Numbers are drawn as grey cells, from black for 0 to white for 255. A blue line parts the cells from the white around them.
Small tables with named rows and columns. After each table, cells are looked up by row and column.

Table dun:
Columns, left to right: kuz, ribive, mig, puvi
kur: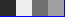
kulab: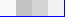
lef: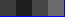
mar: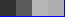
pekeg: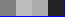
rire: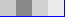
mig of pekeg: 172
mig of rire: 209
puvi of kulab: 241
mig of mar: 183
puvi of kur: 160
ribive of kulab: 194
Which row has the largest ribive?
kur

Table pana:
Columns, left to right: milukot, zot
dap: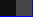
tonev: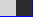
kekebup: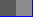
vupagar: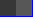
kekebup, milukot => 90
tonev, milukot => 214
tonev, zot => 44
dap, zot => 70
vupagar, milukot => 55
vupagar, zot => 87
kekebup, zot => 140
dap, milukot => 17
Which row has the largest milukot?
tonev

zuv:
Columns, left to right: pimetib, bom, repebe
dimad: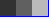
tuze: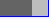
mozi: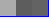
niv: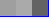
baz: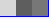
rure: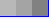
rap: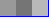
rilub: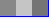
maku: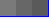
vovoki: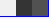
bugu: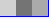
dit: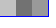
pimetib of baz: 215
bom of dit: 114
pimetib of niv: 159
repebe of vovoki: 81
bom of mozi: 93
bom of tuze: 100
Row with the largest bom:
rilub

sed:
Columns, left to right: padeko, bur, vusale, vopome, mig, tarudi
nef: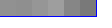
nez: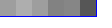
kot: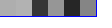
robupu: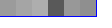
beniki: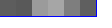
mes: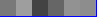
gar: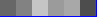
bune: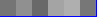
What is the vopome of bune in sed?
164
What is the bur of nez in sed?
174
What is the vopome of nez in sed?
130
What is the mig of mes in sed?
146
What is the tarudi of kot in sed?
133
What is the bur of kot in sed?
178
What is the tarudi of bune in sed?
119
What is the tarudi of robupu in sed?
143
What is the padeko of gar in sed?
103

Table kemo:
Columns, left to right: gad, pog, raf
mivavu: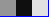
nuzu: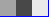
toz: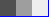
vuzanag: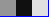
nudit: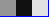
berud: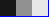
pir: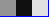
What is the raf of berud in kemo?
231
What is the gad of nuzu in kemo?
164
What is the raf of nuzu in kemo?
234
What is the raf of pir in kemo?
225
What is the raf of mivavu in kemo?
225
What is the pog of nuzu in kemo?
72
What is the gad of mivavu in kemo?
149
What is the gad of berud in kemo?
23
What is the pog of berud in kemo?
145
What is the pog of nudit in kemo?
17
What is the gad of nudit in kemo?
149
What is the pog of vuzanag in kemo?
16
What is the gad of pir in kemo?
148
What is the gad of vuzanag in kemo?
149
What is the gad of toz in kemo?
80
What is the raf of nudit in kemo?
226

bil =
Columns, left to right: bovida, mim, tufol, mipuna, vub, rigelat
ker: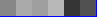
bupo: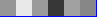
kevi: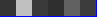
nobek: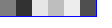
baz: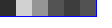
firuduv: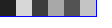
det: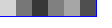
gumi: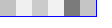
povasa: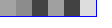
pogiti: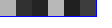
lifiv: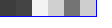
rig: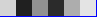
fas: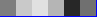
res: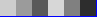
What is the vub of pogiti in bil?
32
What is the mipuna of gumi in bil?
242
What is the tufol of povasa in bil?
67
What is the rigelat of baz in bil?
82
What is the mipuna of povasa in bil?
160
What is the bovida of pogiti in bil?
180
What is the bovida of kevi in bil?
52
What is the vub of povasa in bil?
66
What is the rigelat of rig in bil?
228
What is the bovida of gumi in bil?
194
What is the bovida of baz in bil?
45
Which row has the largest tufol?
lifiv

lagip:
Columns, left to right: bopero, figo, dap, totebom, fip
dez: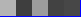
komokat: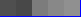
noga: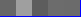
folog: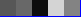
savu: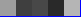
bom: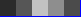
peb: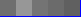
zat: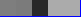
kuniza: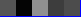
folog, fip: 131
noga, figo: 159
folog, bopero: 87
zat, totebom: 171
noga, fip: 107
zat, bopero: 126
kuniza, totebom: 61
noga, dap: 93
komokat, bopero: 79
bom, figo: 86
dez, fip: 71
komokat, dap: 124

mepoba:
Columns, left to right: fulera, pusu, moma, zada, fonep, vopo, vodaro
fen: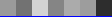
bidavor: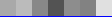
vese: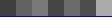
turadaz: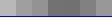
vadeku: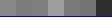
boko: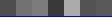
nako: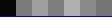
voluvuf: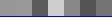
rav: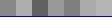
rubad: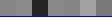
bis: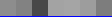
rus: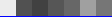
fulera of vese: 63
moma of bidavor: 136
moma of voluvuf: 91
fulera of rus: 236
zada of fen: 133
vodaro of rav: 181

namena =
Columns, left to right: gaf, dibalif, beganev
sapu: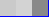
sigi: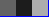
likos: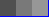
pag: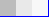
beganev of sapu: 137
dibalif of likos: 121
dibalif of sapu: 211
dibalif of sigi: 28
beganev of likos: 151
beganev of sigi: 173
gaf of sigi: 99
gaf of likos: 80
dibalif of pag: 233
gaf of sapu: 202

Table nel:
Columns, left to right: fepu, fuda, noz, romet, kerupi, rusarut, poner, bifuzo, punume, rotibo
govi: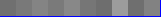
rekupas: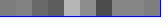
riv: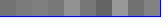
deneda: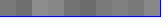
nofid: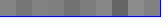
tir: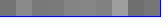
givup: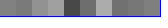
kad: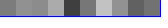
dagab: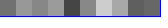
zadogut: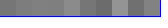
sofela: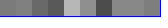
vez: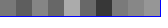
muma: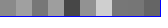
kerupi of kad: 63
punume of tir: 111
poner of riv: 100
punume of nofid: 140
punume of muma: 118
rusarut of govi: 118
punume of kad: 97
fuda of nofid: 118
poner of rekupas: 76
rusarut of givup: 110
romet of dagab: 155
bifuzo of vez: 122
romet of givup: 160
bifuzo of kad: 146
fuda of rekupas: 130

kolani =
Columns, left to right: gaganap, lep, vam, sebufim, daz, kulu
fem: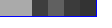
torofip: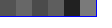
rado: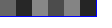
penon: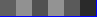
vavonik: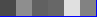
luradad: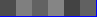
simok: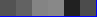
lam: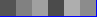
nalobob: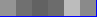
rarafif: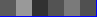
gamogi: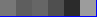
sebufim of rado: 76
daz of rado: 132
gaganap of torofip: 83
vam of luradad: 98
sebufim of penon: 147
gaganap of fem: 170
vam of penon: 81
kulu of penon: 42
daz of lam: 174
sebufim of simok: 136
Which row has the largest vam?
lam

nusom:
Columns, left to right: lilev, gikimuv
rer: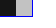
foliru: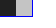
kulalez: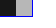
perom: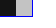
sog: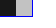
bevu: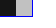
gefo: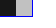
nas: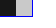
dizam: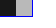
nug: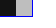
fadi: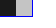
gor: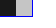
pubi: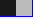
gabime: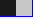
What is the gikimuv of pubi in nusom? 187
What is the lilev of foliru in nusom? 33
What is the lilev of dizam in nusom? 24
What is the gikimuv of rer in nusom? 194
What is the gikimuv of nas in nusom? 201
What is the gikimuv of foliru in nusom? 196
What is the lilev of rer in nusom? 21
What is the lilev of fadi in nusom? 26
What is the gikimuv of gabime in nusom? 199
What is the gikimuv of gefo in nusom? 193
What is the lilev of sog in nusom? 24
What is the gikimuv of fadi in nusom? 196
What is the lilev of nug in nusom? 19
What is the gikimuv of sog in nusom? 194

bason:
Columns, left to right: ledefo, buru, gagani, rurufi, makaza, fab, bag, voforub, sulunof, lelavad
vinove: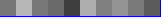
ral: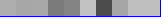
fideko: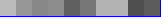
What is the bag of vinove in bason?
128
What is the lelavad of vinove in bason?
91
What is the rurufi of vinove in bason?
106
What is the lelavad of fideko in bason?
92
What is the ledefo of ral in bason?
174
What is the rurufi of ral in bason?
123
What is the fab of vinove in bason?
174
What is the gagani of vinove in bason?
120
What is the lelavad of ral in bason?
191

